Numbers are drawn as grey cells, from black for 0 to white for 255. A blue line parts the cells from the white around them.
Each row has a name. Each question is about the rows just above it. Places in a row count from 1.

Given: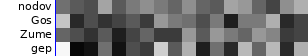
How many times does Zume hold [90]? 2
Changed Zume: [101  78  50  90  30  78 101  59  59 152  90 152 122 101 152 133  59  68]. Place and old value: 6, [68]
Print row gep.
[247   7  18 112  18  78  59 206  90 175  30 112  41 185 101 185  41 175]
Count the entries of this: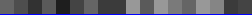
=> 18
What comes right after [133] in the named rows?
[59]

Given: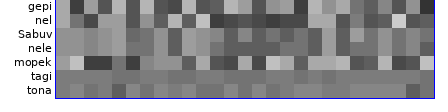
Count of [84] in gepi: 6
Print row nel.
[169 115  73 157 157  84 146  94 181  94 192  62  73  84  73  62  73  73
 169 169  84 124  84  94 204  84  94]
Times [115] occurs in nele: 8
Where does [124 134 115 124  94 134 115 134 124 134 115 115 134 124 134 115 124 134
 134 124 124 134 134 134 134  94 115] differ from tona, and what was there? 14, [115]
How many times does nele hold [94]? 8
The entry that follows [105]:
[115]

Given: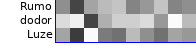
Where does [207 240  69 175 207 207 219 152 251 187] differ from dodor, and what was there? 1, [219]
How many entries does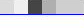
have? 6
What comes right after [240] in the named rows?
[69]
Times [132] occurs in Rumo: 2
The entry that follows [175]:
[207]

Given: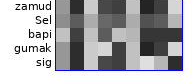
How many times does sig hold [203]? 1
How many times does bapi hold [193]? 3

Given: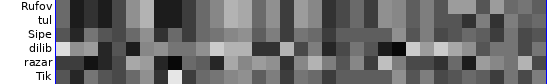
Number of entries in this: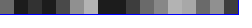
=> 17
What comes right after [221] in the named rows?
[144]
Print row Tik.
[ 85  38 117  85  73 106 144  50 230  61 106 117 135 144  94 126  61 117
 106  61  94  94  94  94 144  85 126  73  85 106  94  61 117  73 126]

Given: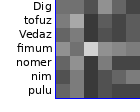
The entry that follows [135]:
[124]
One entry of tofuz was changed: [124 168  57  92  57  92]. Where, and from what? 5, [69]
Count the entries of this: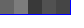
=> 5
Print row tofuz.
[124 168  57  92  69  92]
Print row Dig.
[113 113  81 145 101  69]
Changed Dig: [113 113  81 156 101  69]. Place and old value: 4, [145]

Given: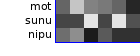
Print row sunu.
[ 69  69 228  69 228  81]
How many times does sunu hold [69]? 3
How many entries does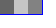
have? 3
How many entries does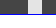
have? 4
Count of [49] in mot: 0
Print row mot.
[101 197 130 121 101  38]

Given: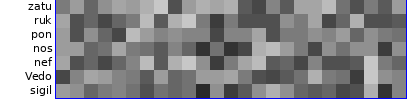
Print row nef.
[165  80 102  71 102 132 187  90 176 199 144  60 123 165 187  90 102  71
 132  80  80  90 199 123 102]
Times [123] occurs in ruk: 4
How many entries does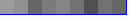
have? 9
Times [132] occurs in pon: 6
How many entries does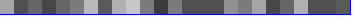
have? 25

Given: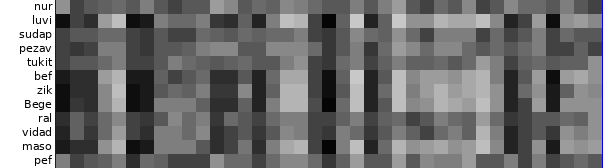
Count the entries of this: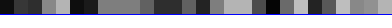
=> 28
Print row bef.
[ 26  46  46 156 180  26  26  97  66  88 106  46  46  88  35 106 168 168
  66  14  97 200  35  88 190 136 156 156 145 168 180 126  35  88 156  14
 156 168 145]
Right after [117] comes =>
[46]
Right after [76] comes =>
[5]

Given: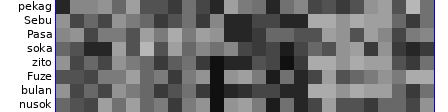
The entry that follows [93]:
[113]
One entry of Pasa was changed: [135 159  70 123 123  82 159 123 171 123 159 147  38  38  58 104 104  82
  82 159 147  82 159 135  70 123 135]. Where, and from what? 2, [147]
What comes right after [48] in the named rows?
[70]
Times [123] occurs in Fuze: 7
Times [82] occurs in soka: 4
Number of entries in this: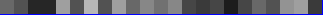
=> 23

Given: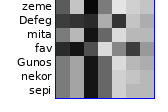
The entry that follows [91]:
[196]
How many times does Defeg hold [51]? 2
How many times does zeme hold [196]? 2
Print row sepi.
[123 164  20 103 208 184 184]
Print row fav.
[ 42  20  80 219 134  60 153]

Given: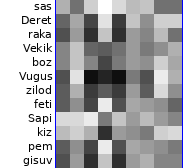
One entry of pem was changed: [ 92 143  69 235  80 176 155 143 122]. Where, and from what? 6, [167]
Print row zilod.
[ 92 176  59  92  59 155  92 217 143]

